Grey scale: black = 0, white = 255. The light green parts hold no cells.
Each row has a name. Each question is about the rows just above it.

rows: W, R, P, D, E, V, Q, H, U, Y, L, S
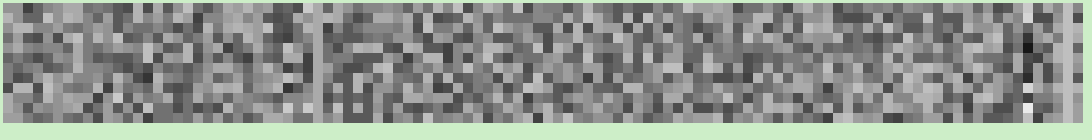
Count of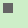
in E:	12
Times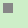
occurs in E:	11
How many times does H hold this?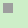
15
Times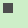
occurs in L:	17

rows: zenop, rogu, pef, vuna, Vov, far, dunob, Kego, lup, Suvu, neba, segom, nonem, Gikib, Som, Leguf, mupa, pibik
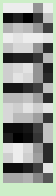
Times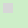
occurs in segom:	1
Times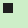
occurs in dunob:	1
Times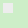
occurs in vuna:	3
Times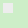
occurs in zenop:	4

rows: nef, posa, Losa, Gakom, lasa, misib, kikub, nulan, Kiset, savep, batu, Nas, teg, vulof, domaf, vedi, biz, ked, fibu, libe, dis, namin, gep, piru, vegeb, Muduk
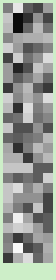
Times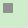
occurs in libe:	3
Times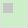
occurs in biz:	3
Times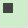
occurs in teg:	0
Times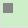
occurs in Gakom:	1
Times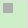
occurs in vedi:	2

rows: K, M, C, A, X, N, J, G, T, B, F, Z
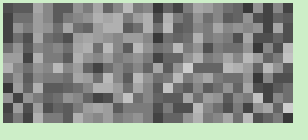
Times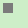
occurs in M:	3
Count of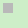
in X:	4
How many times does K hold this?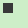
2
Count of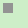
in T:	1
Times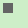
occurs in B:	3
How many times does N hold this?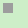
4
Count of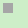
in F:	2

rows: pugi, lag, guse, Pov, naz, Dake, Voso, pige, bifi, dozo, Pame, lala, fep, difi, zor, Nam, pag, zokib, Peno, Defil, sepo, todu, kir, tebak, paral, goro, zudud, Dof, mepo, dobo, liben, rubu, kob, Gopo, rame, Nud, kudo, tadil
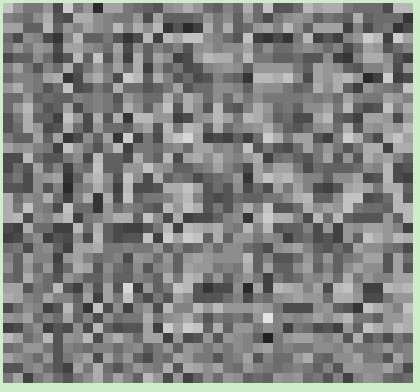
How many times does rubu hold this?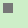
7
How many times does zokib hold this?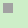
4
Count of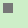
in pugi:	5
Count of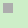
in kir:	4
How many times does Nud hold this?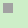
7

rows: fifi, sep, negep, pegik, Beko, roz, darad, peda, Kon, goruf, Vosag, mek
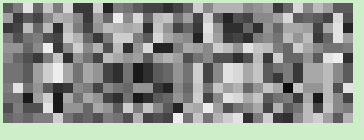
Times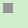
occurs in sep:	0
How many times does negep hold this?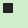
1
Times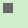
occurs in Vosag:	1
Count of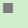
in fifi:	3
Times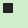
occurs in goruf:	0

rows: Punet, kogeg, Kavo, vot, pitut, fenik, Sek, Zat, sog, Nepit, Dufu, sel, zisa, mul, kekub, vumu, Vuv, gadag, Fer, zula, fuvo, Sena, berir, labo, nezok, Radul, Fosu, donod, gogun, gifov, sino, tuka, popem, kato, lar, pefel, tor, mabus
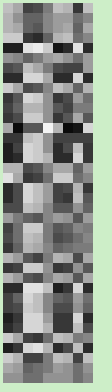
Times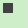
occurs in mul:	4
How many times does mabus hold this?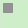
5

